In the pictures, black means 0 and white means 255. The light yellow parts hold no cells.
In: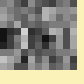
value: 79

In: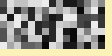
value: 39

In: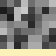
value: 94

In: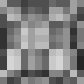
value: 160

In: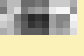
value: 218

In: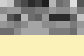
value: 165

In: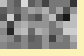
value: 148

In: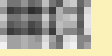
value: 161
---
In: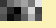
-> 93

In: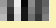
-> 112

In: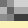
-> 129

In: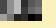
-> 45

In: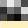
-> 34

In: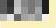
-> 175
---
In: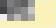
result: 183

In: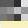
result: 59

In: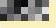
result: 136

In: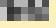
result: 110

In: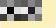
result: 46

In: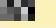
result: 59

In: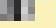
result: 32

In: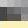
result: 85

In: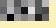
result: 155
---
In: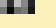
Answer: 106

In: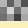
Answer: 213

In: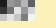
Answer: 227

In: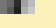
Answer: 32

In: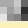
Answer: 158

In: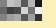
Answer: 212

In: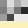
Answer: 189
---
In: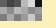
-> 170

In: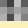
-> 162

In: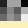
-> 78

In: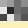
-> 231

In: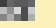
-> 189

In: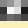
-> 53

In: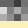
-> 217

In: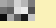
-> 110
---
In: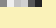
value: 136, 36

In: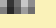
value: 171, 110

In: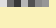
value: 223, 151

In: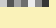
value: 204, 54

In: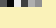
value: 88, 145

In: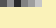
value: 84, 199
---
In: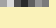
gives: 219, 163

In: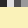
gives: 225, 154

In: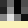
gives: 225, 150

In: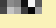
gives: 245, 194

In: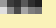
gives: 222, 165

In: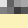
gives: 227, 167

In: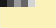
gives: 212, 155

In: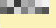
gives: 241, 226

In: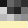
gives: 213, 201
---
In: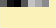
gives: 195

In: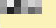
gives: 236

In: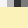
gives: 245

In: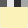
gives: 233

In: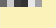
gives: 231

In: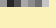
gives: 197

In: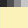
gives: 198
